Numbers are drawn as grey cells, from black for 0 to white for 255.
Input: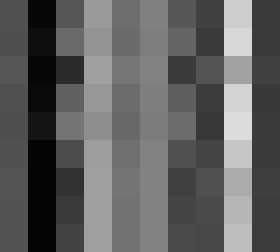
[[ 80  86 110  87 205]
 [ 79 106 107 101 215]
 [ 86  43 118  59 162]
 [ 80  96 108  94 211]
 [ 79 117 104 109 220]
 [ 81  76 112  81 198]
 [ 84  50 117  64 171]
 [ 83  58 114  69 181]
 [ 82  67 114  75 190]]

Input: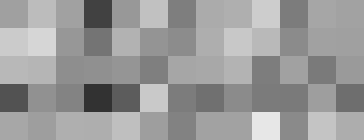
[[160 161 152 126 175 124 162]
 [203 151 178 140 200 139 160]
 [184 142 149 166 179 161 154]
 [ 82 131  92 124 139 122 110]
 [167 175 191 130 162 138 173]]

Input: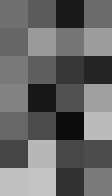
[[111  25]
 [102 117]
 [121  55]
 [130  81]
 [103  12]
 [ 69  71]
 [192  49]]

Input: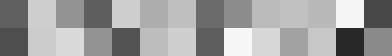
[[ 96 147 206 191 140 193 245]
 [ 78 218  82 207 247 162  40]]

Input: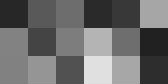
[[ 39 109  56]
 [130 125 110]
 [129  81 167]]

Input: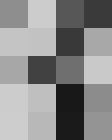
[[142  87]
 [196  57]
 [167 111]
 [204  24]
 [205  26]]

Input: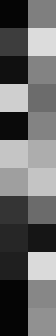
[[  5]
 [ 61]
 [ 16]
 [207]
 [ 10]
 [197]
 [159]
 [ 52]
 [ 38]
 [ 31]
 [  5]
 [  5]]
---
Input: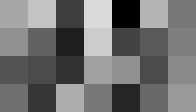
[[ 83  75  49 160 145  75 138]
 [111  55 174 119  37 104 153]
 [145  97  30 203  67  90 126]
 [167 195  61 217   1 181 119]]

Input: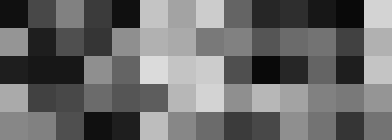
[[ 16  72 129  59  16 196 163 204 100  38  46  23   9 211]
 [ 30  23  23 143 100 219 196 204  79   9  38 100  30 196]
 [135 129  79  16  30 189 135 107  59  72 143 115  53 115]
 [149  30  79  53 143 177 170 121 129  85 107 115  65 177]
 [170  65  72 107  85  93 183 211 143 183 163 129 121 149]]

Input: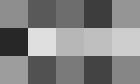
[[ 39 223 183 191 205]
 [142  89 109  61 149]
 [157  81 122  67 134]]

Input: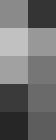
[[ 38  93]
 [ 58 106]
 [138  52]
 [160 118]
 [193 152]]

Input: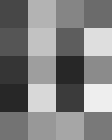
[[ 39 216  59 238]
 [ 53 158  39 139]
 [ 71 179 133 107]
 [ 85 194  93 222]
 [115 152 166 121]]

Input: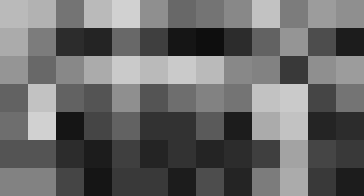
[[ 84  84  44  28  63  36  50  36  44  63 163  69  57]
 [ 98 194  98  84 143  84 110 130 116 194 202  69 116]
 [110 209  21  69  98  50  50  90  28 171 194  36  44]
 [130 130  69  21  57  57  28  77  36 124 171  57  28]
 [149 104 136 171 202 186 202 186 136 130  57 143 156]
 [171 124  44  36 104  63  21  14  44  98 149  77  28]
 [186 178 116 186 209 143 104 116 136 194 124 156 143]]
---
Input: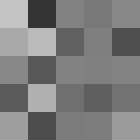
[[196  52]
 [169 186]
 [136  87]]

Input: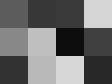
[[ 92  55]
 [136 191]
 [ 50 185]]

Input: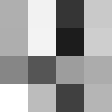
[[175 242]
 [174 243]
 [134  85]]

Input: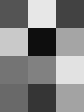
[[ 84 231]
 [201  14]
 [116 129]]

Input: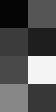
[[  5  85]
 [ 59  30]
 [ 73 244]]

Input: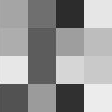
[[165 111]
 [173  92]
 [231  92]]

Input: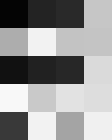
[[  4  35]
 [173 242]
 [ 17  33]]

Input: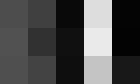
[[77 64]
 [81 49]
 [79 67]]

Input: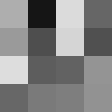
[[174  21]
 [154  78]
 [221  93]]
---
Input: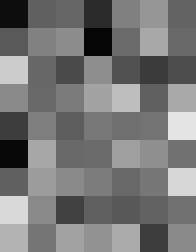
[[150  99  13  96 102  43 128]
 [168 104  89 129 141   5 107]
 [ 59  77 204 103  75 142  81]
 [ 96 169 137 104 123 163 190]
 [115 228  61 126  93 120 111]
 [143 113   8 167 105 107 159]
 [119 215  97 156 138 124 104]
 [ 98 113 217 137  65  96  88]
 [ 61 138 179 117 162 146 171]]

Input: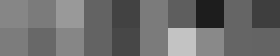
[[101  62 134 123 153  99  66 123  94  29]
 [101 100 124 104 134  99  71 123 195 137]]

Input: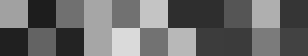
[[175  53 161  29 112 166 113 196  46  46  85]
 [123  66  32  99  35 166 218 114 184  60  59]]

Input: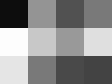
[[ 81 121  13 148]
 [153 223 253 200]
 [ 73  67 229 121]]

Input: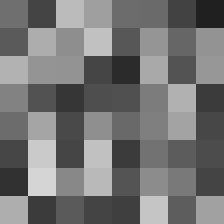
[[ 66  32 111  68 187 159 108 106]
 [102 147  90 173 142 193  87 149]
 [ 83 151 178 148 147  69  43 169]
 [177  59 130  82  54  78  80 124]
 [163  71 108 165  73 143 105 127]
 [ 92  76  70 202  69 193  59 114]
 [121  68  49 213 136 185  84 140]
 [ 93 161 174  59  90  68  63 197]]

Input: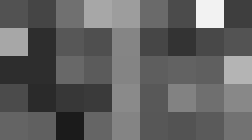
[[242  62  82  69 112 167 157 106  75]
 [ 72  83 167  45  87  79 133  70  51]
 [ 95 180  45  45 104  91 132  94  98]
 [111 136  75  42  55  58 138  88 130]
 [ 90 114 100  96  27 101 132  87  83]]

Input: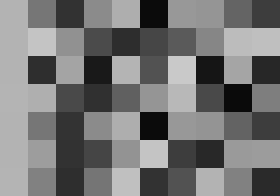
[[100  61 179 118  50 139 174  11 152 149]
 [188 191 179 196 145  75  45  70  90 134]
 [165  39 179  46 164  25 180  82 201  21]
 [ 10 126 180 175  73  48  96 149 184  73]
 [ 99  61 179 118  51 139 174  11 152 148]
 [154 156 179 157  50  69 147 196  61  40]
 [129  42 180 129  46 117 192  50  82 179]]
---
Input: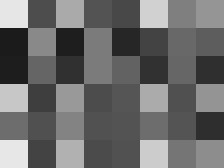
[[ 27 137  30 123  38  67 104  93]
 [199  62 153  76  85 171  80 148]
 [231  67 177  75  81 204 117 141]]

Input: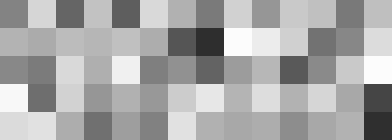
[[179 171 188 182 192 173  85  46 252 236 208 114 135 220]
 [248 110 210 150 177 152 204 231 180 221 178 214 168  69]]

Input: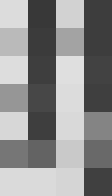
[[186  59 163  61]
 [150  71 220  63]
 [118  99 201 105]]

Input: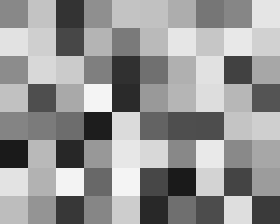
[[226 207  71 180 122 186 230 198 232 209]
 [193  78 169 244  42 153 181 221 183  84]
 [ 26 185  39 152 231 216 136 233 137 167]
 [189 148  55 134 205  40 111  76 222  58]]

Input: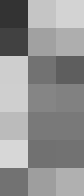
[[ 65 161 174]
 [207 133 129]
 [215 113 114]]

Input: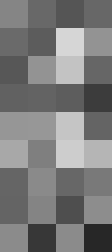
[[106  92 214 147]
 [ 97  99  93  60]
 [168 127 205 181]
 [100 132  78 141]]

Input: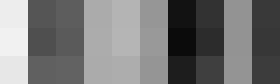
[[241  79  90 172 181 153  11  44 147  55]]
